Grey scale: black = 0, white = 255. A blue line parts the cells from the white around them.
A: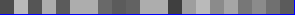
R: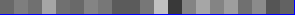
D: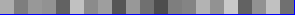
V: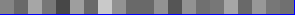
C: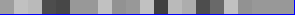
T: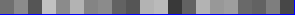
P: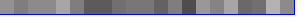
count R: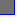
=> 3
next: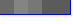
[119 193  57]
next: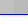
[ 77  71 152]
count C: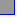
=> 6

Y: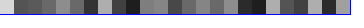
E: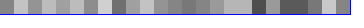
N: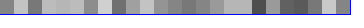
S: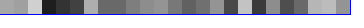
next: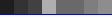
[148 120  97]
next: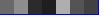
[174  43 160]
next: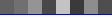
[105 182 188]
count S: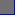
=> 1
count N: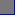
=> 3

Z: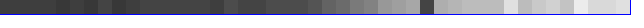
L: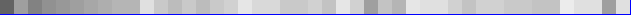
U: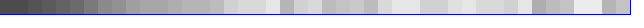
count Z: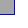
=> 1
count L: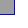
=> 4

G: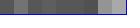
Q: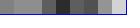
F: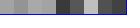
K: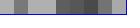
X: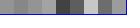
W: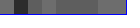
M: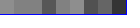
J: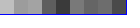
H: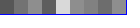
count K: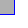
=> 3
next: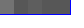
[ 81 148 169]
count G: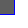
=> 1
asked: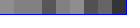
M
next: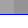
[169 163  58]
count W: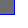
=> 4

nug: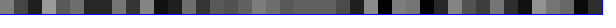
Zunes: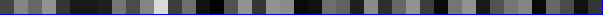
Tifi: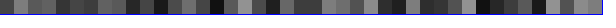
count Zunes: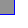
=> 5
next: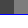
[89 97 53]
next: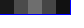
[ 89 146  75]

